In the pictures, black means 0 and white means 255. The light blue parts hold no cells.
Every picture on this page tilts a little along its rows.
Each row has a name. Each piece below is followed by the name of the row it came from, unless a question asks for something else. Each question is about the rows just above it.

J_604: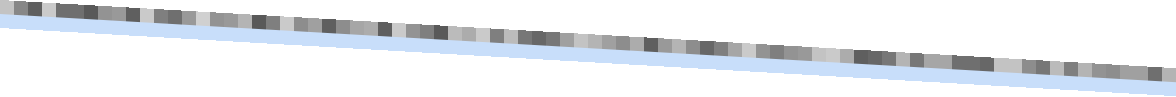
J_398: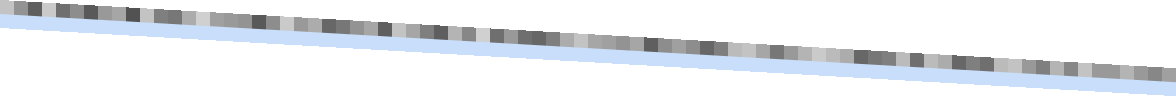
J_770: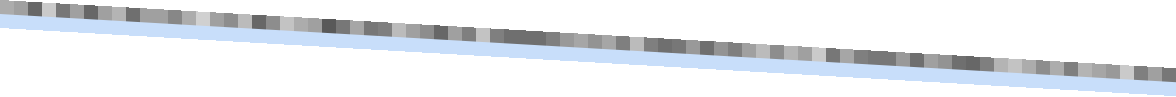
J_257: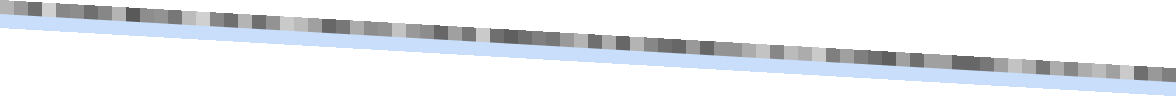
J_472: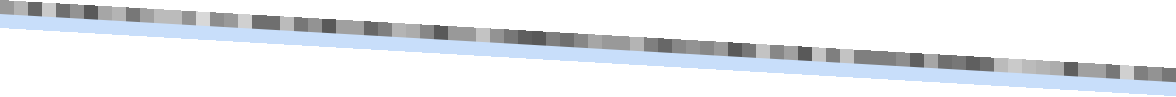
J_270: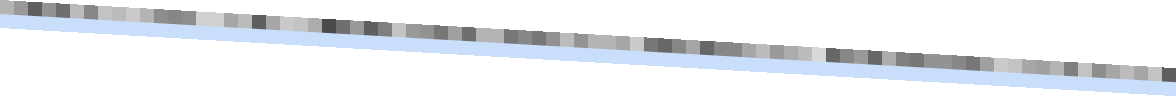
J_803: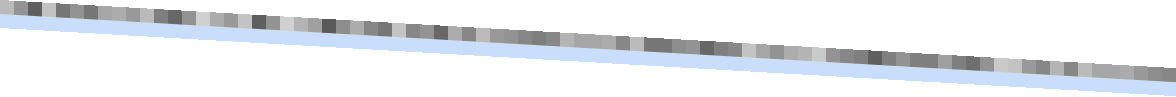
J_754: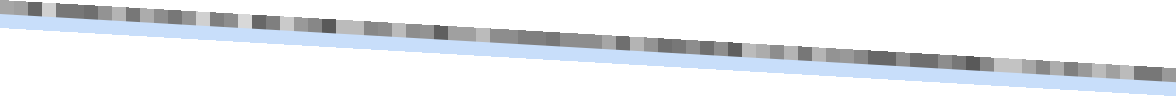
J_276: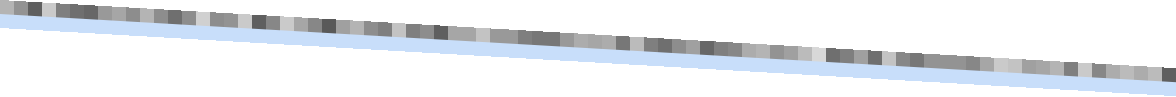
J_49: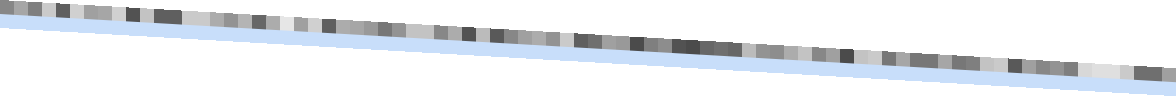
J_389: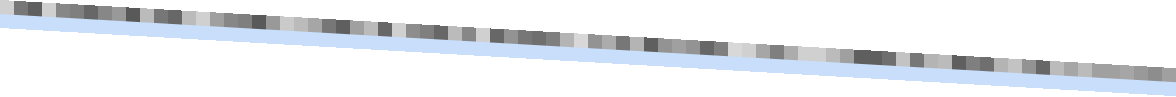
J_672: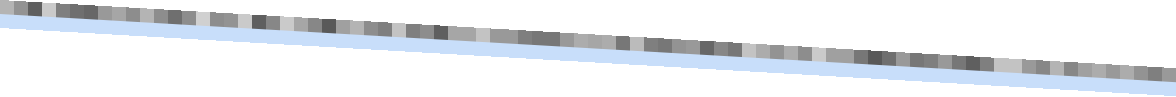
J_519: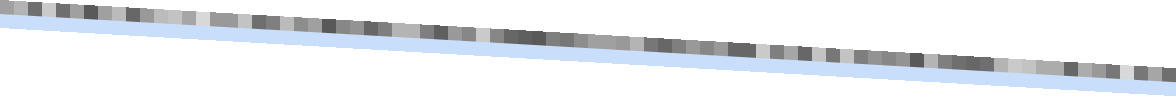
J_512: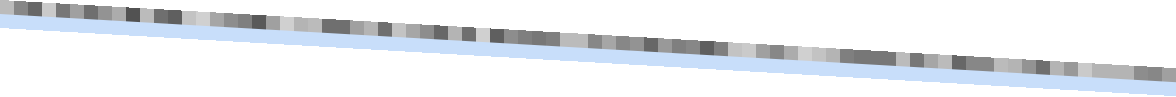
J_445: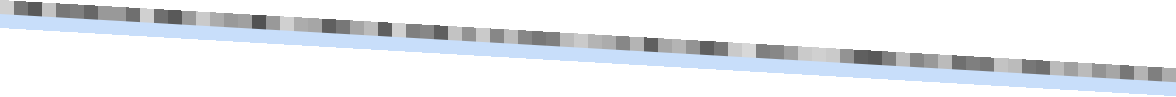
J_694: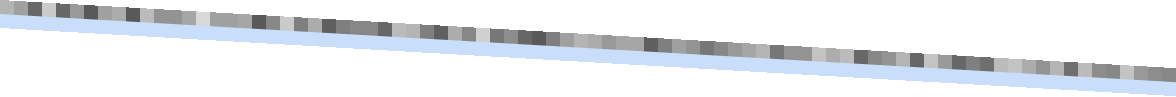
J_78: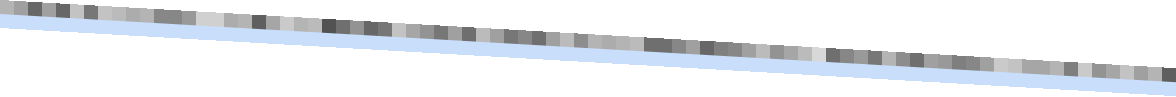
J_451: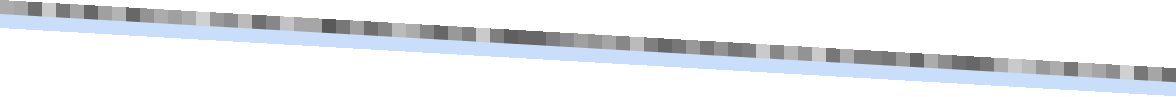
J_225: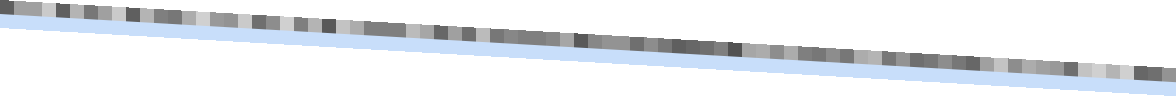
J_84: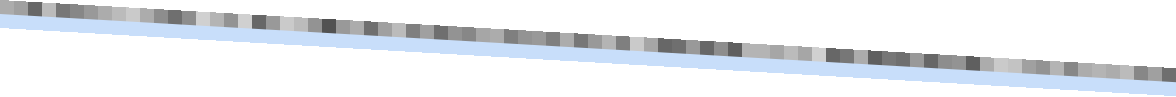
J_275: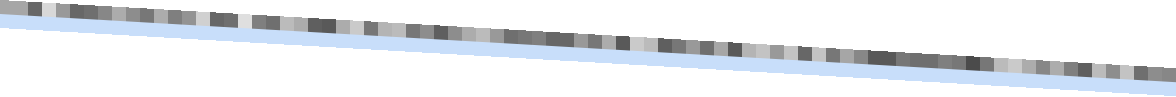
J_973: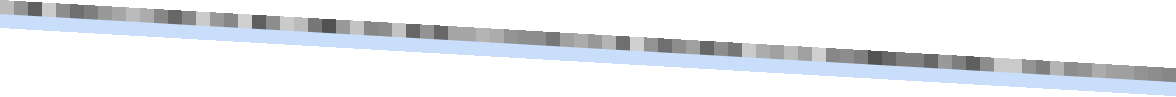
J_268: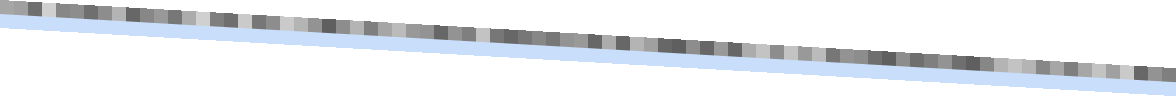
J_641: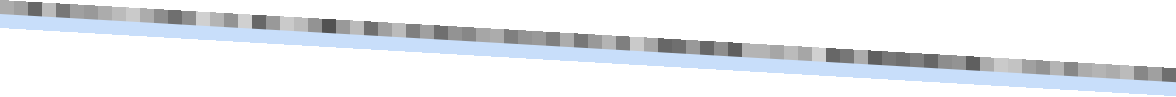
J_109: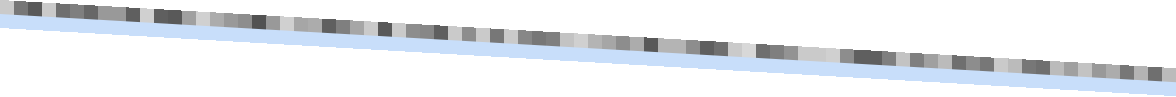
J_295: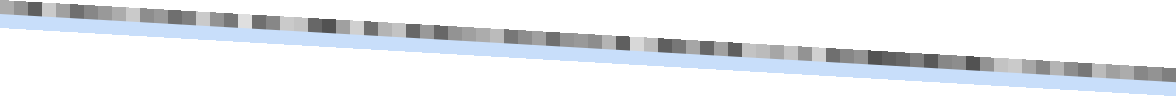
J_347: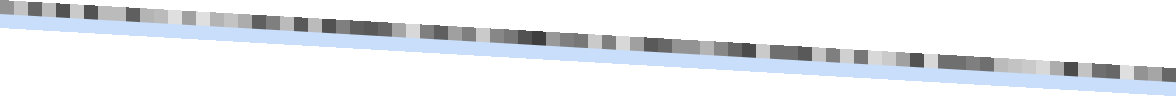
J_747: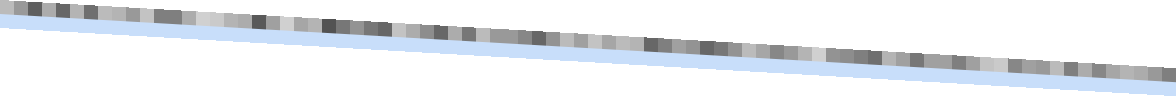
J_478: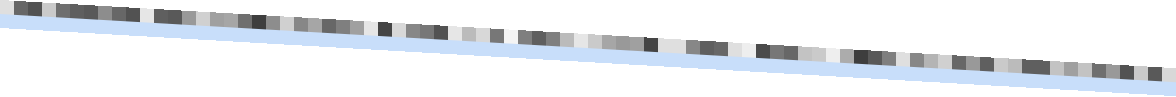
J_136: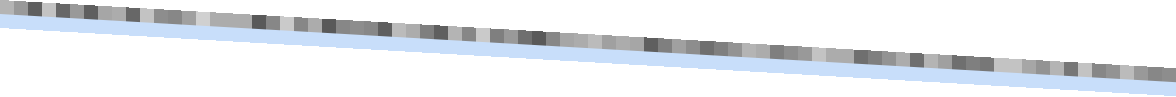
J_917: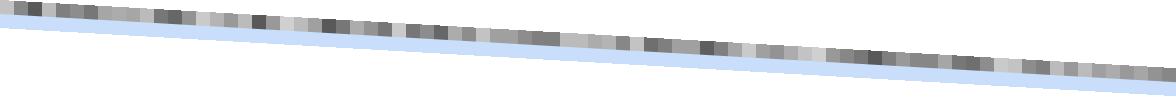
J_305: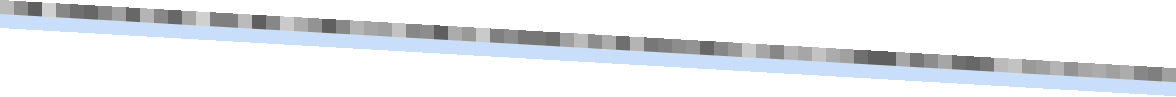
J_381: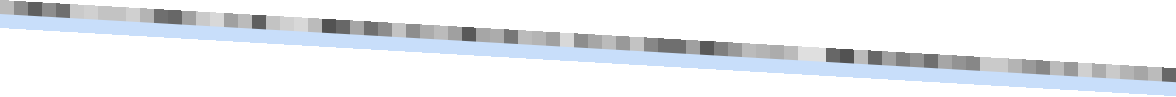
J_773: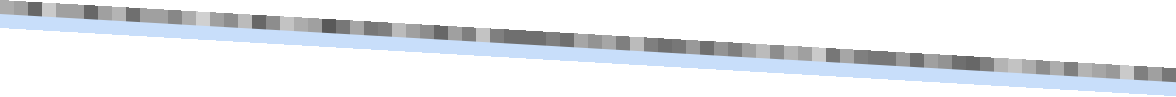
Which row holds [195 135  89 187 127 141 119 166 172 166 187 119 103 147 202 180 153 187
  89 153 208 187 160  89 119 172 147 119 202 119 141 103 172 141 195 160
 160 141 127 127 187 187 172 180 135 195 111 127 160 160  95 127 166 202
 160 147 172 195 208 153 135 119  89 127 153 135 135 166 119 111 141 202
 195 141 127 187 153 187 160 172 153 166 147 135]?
J_917
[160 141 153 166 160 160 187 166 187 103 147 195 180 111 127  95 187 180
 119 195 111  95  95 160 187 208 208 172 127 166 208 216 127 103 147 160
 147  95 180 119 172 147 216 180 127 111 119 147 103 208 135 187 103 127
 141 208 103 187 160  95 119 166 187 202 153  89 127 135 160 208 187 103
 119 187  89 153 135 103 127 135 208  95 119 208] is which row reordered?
J_389
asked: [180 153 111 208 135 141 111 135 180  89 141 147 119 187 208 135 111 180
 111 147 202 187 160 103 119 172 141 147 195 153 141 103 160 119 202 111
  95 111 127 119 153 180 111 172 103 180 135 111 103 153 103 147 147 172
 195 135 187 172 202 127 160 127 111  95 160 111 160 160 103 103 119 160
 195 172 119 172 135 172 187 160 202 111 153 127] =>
J_257
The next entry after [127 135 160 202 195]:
[166]
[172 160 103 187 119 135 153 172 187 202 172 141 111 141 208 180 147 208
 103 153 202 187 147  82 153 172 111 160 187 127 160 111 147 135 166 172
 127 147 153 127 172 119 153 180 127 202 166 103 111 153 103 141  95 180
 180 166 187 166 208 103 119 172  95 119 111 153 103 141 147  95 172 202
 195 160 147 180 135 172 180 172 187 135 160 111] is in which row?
J_84
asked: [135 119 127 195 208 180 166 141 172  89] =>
J_109

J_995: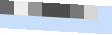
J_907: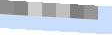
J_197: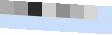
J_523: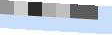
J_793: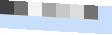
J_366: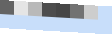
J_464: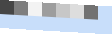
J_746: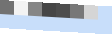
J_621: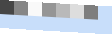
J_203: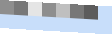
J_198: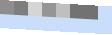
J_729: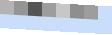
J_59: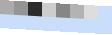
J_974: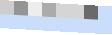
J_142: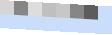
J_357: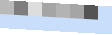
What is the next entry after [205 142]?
[179]
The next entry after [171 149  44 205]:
[134]
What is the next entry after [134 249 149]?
[185]

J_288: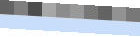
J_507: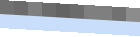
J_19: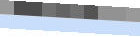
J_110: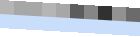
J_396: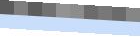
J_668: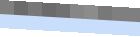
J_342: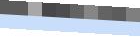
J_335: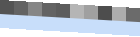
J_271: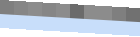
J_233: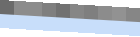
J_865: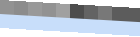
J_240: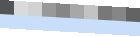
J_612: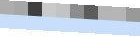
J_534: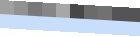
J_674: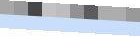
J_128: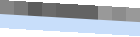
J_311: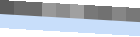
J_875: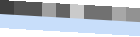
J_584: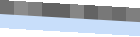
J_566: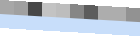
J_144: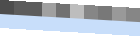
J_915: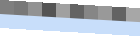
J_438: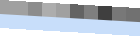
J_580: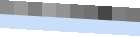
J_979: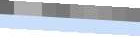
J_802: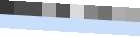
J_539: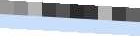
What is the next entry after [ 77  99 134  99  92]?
[127]
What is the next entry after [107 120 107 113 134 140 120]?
[127]
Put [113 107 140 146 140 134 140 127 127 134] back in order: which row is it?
J_233
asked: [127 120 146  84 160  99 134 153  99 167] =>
J_915
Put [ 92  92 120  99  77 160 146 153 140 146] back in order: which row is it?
J_865

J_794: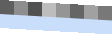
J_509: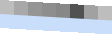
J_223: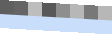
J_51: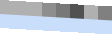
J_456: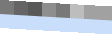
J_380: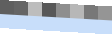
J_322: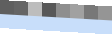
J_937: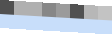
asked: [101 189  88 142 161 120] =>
J_322
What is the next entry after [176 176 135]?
[155]
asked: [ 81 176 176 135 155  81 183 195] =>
J_937
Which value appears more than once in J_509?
[189]
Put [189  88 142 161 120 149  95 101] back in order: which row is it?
J_322
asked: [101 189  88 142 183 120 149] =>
J_380
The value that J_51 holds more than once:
[176]

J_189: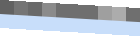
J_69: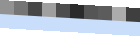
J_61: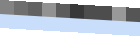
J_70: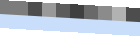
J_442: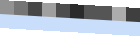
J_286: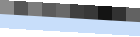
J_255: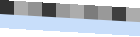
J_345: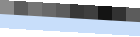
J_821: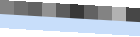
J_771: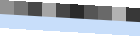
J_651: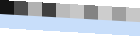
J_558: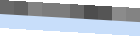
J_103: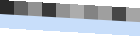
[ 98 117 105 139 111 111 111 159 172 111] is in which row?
J_189
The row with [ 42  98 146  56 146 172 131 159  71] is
J_103

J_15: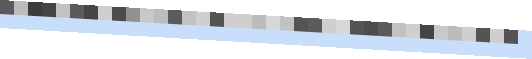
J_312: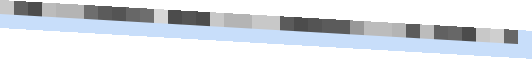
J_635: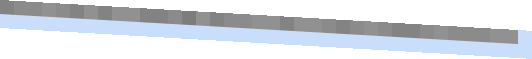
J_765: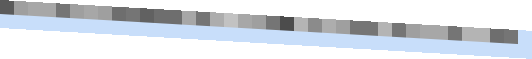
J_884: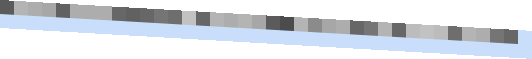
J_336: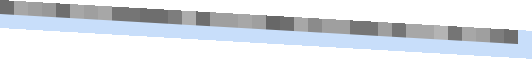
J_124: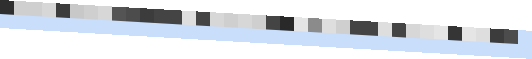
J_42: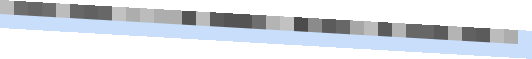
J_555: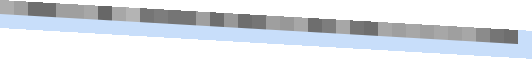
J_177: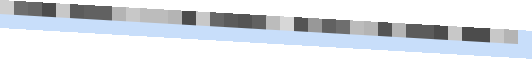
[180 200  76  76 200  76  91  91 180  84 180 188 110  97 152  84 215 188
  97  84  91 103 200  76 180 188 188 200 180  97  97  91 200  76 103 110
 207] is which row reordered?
J_177
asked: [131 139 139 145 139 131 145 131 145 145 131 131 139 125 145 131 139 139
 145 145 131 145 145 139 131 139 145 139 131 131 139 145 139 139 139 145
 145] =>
J_635
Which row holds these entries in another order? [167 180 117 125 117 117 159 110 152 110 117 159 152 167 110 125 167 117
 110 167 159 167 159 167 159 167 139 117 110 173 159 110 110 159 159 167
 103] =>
J_555
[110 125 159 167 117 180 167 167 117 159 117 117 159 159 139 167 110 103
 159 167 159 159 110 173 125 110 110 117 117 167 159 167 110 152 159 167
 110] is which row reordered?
J_336
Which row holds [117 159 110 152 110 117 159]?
J_555

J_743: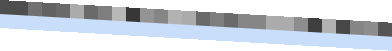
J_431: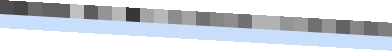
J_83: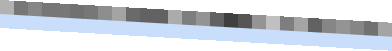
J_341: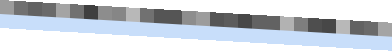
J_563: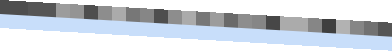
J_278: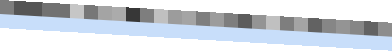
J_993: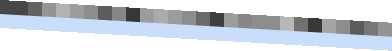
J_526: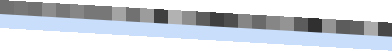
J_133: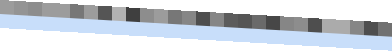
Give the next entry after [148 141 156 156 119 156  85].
[178]
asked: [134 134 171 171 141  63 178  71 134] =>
J_743
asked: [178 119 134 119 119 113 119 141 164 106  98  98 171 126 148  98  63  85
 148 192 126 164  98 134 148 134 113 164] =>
J_83
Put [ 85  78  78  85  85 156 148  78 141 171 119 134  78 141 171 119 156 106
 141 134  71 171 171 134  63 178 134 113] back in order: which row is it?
J_563
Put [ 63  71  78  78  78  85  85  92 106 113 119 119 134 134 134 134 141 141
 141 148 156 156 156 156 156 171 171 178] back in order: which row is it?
J_133

